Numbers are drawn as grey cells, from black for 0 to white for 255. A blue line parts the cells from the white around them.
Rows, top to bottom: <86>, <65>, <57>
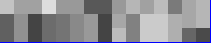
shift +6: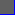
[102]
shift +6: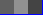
[102 151  74]
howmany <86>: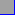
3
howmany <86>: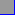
3
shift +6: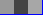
[159  74 173]

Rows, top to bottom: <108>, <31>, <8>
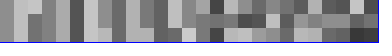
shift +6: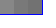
[141 127 120]
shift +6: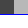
[ 75 190]
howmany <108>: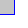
3
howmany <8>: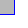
3
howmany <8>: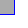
1
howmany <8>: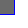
4

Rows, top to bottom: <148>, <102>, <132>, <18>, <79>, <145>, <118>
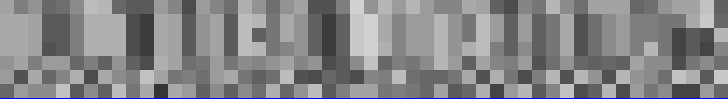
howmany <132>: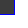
2
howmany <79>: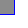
6
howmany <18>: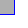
5
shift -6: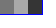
[112 163  47]
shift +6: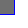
[117]

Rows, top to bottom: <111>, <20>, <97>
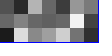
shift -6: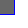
[97]
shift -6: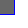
[97]
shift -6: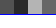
[ 76  35 174  97]
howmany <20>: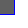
1

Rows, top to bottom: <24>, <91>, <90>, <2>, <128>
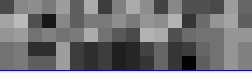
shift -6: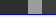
[ 40  40 151  55]
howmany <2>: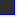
3
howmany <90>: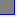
1
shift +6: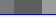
[128 101 101 163]
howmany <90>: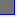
5
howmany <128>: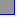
1
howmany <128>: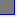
1

